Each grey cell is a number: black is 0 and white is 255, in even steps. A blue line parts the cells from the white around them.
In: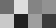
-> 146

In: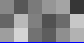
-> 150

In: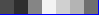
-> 243

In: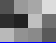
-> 220

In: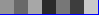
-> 42

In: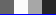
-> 39
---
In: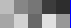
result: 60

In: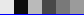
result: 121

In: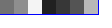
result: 84

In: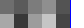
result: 143

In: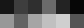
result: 35

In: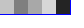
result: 215

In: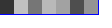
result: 78

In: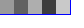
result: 61
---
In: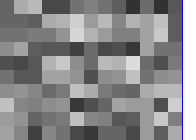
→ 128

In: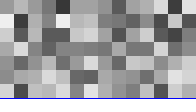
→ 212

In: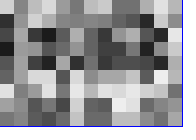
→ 148

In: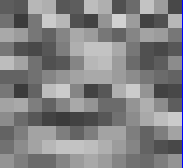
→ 72

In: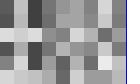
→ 193

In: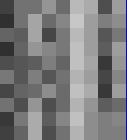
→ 134

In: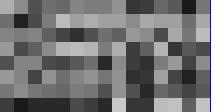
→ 89
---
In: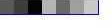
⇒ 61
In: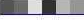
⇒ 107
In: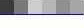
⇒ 121
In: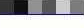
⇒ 17
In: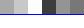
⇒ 200
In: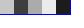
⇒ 62
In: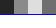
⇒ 138
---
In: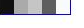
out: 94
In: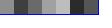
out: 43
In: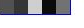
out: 11
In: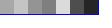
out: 78
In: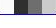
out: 110
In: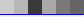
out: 121
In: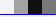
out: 16
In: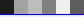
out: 239
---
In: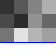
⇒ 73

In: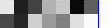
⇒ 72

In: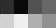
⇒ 209

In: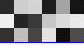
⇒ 240

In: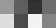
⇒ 221

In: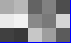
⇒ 234

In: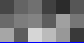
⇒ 106
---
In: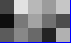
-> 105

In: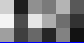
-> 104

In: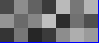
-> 38

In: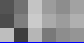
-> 182

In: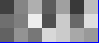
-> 119

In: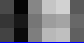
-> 126
